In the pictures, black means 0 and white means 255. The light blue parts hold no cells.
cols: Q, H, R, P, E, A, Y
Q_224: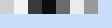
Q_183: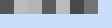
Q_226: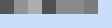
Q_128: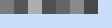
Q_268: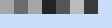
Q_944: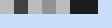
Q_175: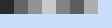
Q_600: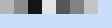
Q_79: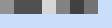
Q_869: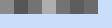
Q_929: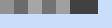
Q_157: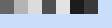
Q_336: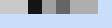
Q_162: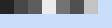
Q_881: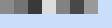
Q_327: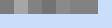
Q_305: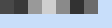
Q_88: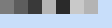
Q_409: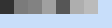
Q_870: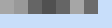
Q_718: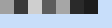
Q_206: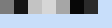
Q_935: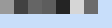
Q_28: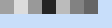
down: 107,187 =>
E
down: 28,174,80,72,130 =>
A

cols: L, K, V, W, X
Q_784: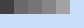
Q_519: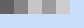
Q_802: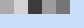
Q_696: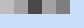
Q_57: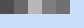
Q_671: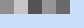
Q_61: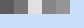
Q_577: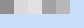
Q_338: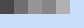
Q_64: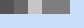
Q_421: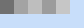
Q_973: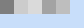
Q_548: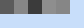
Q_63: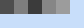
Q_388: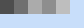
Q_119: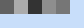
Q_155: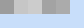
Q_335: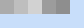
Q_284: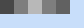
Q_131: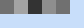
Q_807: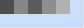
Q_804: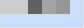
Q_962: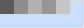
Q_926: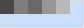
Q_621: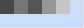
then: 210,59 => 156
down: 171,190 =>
L
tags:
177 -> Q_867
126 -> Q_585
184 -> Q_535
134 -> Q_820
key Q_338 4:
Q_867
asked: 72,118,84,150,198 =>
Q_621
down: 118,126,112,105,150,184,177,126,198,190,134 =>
X

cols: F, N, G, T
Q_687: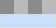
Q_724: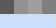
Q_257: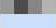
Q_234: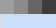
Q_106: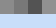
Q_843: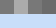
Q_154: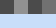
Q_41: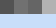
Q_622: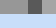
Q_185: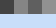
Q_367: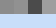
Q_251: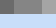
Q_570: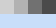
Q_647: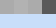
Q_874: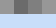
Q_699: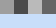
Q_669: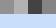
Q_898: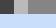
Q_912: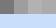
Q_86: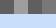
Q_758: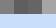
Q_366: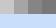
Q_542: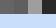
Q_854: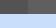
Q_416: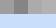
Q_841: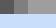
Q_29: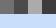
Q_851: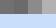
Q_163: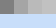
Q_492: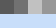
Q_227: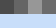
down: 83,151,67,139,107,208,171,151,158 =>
F
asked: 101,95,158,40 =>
Q_542
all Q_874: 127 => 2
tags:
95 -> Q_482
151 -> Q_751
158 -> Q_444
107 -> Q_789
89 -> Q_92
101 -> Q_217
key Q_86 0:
Q_482
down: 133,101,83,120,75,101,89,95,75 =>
G
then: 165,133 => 120

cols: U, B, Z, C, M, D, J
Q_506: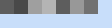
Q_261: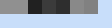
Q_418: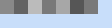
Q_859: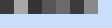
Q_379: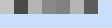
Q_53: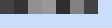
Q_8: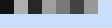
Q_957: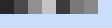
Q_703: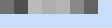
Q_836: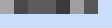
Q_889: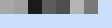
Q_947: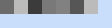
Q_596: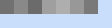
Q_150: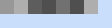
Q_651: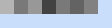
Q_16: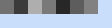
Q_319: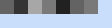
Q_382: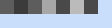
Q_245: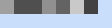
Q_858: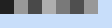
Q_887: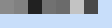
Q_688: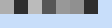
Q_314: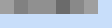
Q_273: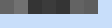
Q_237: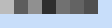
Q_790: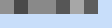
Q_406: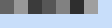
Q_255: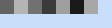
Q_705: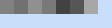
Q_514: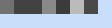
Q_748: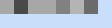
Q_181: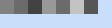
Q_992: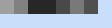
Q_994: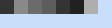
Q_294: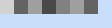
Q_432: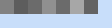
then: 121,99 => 129
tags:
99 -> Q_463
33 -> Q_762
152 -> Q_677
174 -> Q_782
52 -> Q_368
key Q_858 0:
Q_762
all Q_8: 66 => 5
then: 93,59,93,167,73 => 187
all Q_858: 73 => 2
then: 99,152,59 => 86
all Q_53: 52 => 1

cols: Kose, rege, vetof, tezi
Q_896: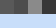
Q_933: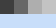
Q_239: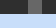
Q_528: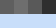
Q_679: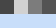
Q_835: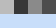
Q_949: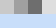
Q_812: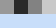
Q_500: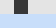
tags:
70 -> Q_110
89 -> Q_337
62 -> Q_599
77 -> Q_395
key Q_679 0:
Q_110
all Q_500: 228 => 0 2 3
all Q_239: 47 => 0 1 3

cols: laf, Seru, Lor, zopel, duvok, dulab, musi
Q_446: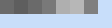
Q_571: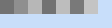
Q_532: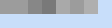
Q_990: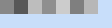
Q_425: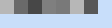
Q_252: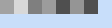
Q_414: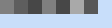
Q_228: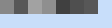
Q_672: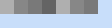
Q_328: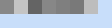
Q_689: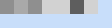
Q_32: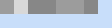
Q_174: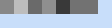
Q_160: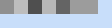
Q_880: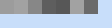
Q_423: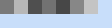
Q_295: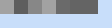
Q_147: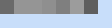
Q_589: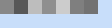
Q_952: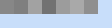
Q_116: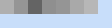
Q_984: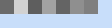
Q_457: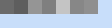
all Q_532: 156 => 0 1 5
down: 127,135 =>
laf
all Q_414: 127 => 0 3
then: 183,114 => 189
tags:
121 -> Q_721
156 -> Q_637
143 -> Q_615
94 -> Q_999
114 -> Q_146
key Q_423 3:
Q_146
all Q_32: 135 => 2 3 6
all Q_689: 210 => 3 4 6

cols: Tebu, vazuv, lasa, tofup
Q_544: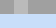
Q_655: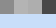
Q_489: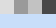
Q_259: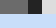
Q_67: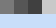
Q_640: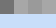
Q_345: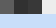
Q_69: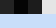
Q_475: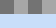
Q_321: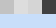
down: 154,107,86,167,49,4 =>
vazuv
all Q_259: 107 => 0 1
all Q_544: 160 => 0 2 3
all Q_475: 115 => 0 2

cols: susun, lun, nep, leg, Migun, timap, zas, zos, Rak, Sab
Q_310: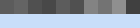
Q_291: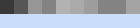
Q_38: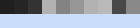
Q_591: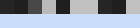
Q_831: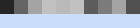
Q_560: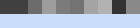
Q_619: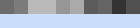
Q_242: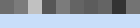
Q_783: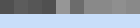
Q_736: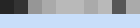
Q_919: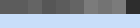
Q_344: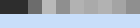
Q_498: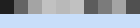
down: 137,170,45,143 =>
Sab
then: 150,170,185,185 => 170
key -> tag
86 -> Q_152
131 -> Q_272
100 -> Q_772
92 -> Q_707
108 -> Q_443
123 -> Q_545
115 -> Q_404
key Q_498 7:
Q_545
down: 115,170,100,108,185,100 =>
timap
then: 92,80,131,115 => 143

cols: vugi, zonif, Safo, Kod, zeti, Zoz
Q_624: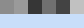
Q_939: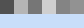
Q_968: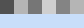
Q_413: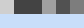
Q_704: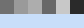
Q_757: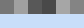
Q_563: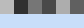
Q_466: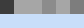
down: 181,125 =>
Zoz
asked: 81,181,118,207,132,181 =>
Q_968
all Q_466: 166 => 1 2 4
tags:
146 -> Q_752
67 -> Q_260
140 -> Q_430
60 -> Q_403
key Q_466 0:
Q_403

